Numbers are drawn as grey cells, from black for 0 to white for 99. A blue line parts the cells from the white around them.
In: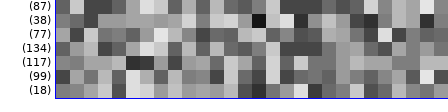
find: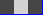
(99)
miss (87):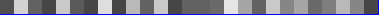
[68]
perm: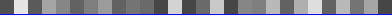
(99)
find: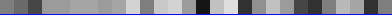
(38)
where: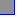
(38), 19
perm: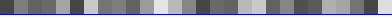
(77)

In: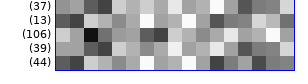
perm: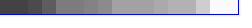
(44)
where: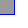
(106), 5
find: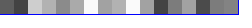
(44)
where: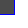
(44), 15
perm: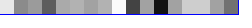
(106)
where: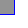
(37), 1
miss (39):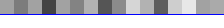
[93]

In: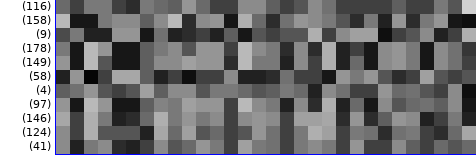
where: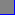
(97), 8
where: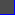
(9), 1
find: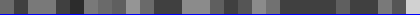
(116)
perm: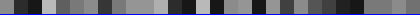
(178)
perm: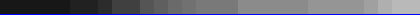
(149)
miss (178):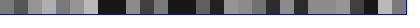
[21]
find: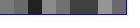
(4)

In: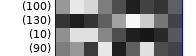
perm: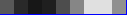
(10)
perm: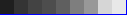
(100)
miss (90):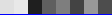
[23]

